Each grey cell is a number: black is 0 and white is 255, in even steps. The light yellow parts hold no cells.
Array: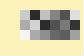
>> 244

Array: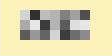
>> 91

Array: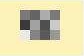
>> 233

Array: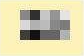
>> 61

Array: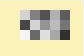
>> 244

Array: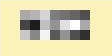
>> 200

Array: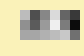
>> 166
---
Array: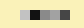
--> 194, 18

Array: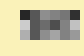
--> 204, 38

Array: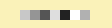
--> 255, 34

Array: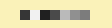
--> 241, 32

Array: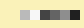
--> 247, 32

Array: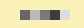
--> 221, 61

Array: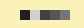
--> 208, 32

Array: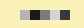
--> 212, 26
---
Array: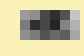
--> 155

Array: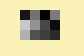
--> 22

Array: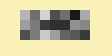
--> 181

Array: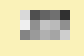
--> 217

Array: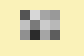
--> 84

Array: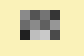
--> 138
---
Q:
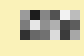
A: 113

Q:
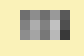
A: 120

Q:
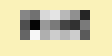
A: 175

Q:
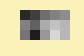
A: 152

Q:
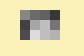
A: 190

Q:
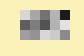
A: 215

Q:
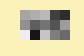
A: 197

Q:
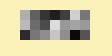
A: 142

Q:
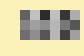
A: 86
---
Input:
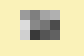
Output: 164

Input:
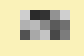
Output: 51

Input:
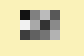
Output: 187

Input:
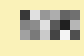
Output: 151

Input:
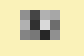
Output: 177

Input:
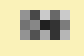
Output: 202
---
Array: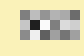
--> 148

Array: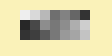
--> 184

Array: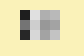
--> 175

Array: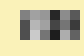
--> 151

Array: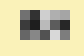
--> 207

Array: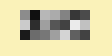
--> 183

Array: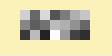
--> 217

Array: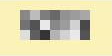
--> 125
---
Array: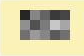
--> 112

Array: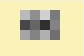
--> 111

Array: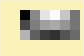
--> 106

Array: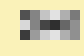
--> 144

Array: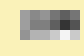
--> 202

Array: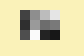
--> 23

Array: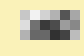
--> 188

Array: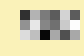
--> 168
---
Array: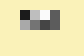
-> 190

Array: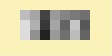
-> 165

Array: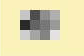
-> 78

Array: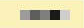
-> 94

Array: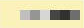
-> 149

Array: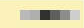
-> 174

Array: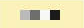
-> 110

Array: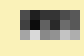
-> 31

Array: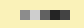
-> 206
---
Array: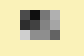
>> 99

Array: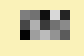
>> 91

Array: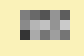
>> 117

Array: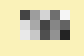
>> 35

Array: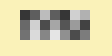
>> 124

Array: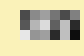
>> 13

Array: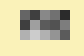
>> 91

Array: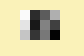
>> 3
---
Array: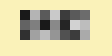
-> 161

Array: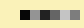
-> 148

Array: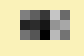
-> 85

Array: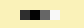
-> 3

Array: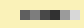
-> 125

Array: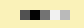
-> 3

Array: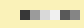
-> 155

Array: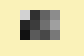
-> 90

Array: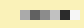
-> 97
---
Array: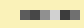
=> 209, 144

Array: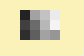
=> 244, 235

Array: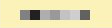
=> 206, 194

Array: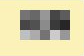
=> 203, 191

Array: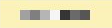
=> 245, 181

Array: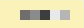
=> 233, 181

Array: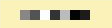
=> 253, 187

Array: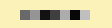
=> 191, 172
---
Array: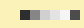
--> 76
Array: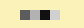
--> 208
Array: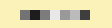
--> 62
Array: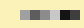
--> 62
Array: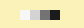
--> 27
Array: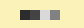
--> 129
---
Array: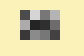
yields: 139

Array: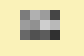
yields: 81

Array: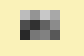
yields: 119

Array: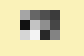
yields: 243

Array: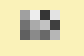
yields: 138

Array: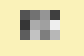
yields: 194

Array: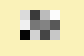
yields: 210
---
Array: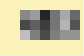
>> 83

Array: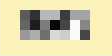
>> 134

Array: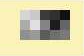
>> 102

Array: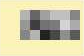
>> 171

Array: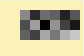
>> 23

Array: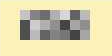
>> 143
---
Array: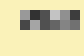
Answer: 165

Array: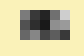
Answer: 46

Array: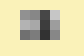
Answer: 168

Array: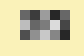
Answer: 103

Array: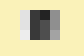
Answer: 57

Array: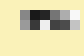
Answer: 57

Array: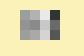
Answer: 138

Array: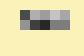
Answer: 63
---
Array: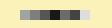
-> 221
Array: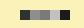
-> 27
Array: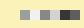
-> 94
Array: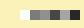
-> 40
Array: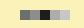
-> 199
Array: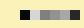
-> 40
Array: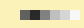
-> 247
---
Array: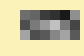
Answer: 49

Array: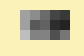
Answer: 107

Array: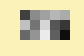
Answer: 160

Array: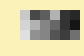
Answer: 178

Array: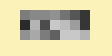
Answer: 115

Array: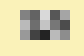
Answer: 217

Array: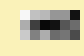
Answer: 150

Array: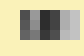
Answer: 67
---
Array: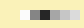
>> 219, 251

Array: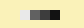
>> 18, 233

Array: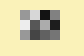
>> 129, 152

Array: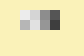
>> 85, 182

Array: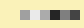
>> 68, 160

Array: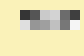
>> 63, 223

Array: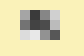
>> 208, 220

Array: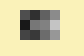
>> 139, 68
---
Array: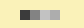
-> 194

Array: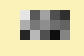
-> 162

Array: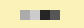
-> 37

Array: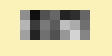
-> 81

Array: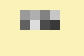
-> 130

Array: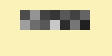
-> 66
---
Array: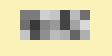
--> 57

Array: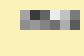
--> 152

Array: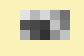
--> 72

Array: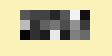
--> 48

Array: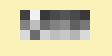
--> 190

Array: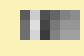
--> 222
